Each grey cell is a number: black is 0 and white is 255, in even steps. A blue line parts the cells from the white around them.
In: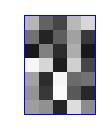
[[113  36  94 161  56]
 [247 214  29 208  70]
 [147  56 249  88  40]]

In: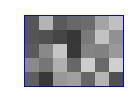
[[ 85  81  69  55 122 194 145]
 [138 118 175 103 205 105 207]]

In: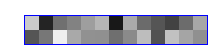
[[ 85 119 239 169 145 144 111 138 189  81 193 165 144]]

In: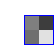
[[111 225]]

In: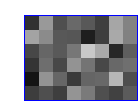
[[163 139  88  86  30  62 169 129]
 [ 52 110  72 147 116  72 104 111]
 [ 61  79  62 148 122  79  65  91]]

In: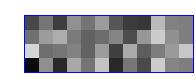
[[113 156 173 122  98 109 133  77 150 204 144 126]
 [ 11 143  40 168 116 195  40 119  74 204 133 126]]
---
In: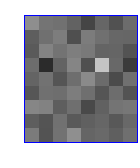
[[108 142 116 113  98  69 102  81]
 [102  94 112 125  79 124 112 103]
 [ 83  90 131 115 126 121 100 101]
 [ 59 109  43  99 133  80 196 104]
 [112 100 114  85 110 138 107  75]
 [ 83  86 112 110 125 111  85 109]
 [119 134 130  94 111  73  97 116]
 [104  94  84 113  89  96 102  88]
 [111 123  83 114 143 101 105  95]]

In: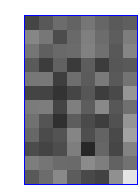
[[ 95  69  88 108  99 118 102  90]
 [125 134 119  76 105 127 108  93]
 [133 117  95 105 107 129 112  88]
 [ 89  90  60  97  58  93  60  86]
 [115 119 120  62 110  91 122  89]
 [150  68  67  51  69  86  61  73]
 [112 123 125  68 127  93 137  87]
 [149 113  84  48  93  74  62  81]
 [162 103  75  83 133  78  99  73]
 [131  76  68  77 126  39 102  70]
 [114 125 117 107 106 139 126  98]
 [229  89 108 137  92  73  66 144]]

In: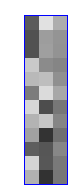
[[173  91 225]
 [148  81 157]
 [147  81 159]
 [133 201 139]
 [144 185 190]
 [168 124 219]
 [119 214  77]
 [133 179 198]
 [112 161  51]
 [135  94  86]
 [121 212  87]
 [119 177  50]]

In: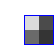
[[ 75 218]
 [ 52 106]]

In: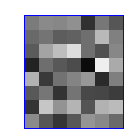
[[ 86 123 138 135 144  49 119]
 [128 105 116  93  97 111 185]
 [135  91 164 190 222 111  81]
 [170  34 110  88  76  11 239]
 [127 178  57 114 132 151  42]
 [ 60  88 118  51 116  72  70]
 [187  52 198 147 180  84 178]
 [106 139  86  53  88 149 136]]

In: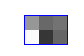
[[115 151 104]
 [101 251  54]]

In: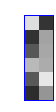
[[ 52 222]
 [163  50]
 [167  87]
 [172 185]
 [231  88]
 [149  44]]
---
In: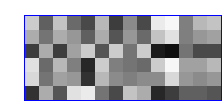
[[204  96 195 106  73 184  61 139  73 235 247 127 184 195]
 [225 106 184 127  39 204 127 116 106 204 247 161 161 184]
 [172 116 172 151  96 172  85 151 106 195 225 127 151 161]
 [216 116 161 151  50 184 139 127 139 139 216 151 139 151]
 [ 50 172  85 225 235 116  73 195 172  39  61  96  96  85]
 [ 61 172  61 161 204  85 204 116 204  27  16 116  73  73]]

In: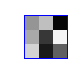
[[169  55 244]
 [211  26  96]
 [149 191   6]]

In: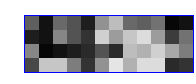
[[ 72 198 198 125  51 146 229 177 220 220  42  51]
 [ 30  18 134  83  51 208 156 198 220 156  60 114]
 [ 95  18 105  83  30 146 189 105  95 114   7  18]
 [134   7  18  30  42  83  42 189 177 208 168 125]]

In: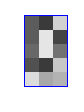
[[ 92  58 209]
 [ 81  58 199]
 [220 168 179]
 [104 229 114]
 [ 92 229  69]]

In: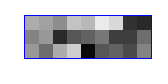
[[152 109 172 206   9  86  98  74 131]
 [172 161 141 195 184 235 217  50  41]
 [131 152  41  86  98 119  62  62 109]]

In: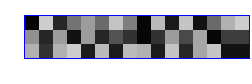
[[177  50 177 205  27 187  27 187 177  27 196  38 166 196  18  18]
 [145  38 156  18 156  38  83  50   6  50 156  73 166   6  61  61]
 [  6 205  38 115 156 106 196 127   6 187  27 196  18 106 177 205]]
